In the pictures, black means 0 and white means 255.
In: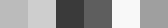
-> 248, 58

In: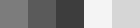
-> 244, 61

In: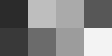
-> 243, 43

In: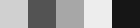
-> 237, 22

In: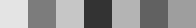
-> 228, 51

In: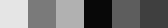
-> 229, 8

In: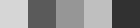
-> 214, 49

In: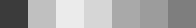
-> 235, 59

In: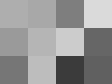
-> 218, 59
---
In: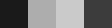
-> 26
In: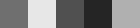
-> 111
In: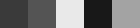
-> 58
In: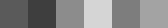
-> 90
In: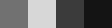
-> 113
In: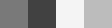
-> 121
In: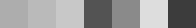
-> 173
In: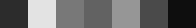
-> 44
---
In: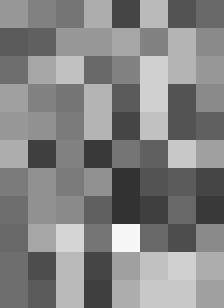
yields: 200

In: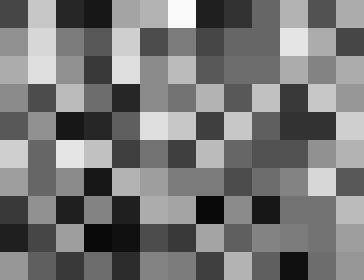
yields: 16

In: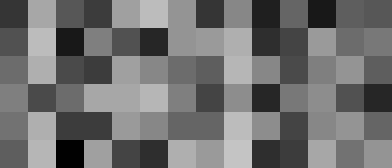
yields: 167

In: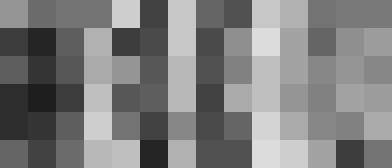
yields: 163

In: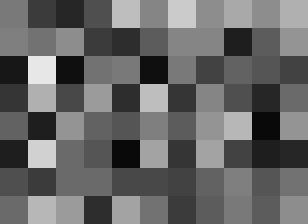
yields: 121

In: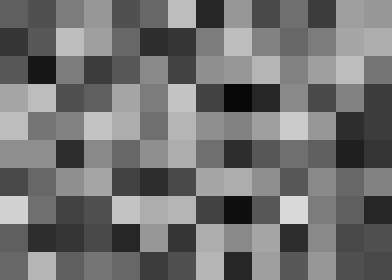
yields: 151

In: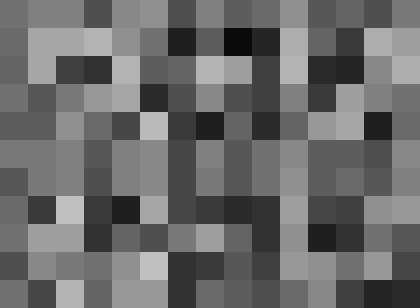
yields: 64

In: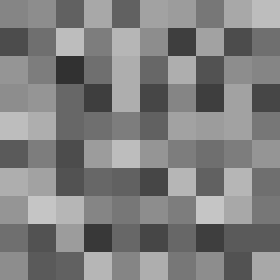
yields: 141

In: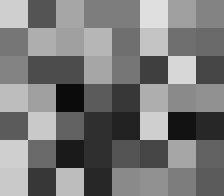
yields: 145
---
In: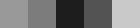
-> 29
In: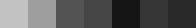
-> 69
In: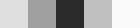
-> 42
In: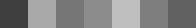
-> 140
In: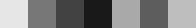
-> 25
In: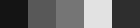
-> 117
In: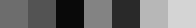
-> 131
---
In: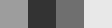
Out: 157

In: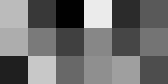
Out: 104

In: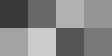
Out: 163

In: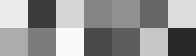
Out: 74

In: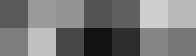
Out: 18

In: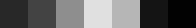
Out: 224
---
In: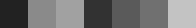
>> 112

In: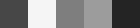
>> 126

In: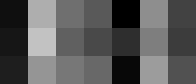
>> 89

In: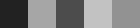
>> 146

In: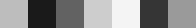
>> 154

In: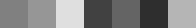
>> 128

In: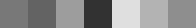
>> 142
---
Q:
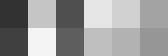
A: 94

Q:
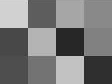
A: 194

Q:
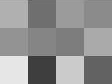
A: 203

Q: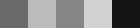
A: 133

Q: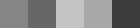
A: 195

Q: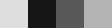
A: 89

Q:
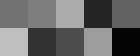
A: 77
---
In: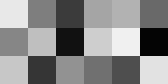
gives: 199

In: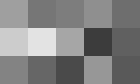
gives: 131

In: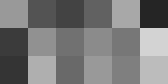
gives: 52

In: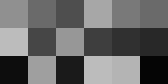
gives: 13

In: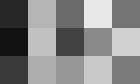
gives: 58

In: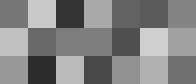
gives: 153

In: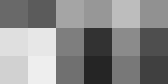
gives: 209

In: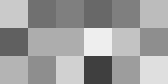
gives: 180
